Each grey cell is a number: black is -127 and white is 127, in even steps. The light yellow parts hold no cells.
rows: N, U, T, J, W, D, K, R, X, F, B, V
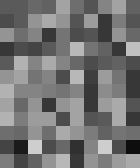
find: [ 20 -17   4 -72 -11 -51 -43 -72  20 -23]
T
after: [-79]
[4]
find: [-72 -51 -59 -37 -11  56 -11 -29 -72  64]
J
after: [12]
[-3]
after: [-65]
[28]

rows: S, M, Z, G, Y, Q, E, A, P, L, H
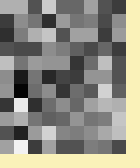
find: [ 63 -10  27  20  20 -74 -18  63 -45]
Y
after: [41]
[63]
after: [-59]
[-67]
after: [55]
[48]
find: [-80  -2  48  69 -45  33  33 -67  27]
Z
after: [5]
[-2]
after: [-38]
[82]

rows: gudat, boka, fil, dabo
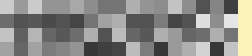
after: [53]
[-25]
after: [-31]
[53]
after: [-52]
[-45]

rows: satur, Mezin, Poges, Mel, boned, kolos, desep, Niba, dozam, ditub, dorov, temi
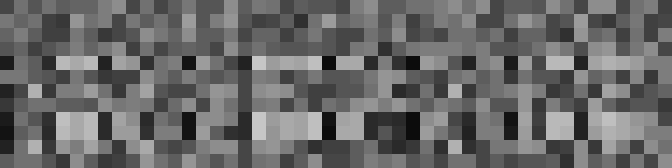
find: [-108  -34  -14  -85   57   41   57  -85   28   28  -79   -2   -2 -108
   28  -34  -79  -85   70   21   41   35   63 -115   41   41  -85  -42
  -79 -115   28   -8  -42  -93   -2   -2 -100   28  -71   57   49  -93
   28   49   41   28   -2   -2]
ditub
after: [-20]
[13]
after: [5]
[-71]
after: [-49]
[13]

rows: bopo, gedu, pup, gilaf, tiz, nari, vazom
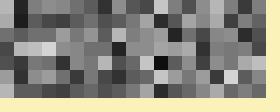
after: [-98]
[-35]
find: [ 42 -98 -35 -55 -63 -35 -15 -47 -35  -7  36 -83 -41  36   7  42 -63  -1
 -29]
gedu
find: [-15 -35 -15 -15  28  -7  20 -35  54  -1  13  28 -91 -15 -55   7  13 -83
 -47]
pup
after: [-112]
[-35]
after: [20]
[-35]
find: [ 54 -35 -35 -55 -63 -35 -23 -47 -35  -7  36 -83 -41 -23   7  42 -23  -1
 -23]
vazom

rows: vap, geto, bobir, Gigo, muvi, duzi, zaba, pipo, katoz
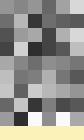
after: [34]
[88]
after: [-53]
[-39]
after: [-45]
[27]

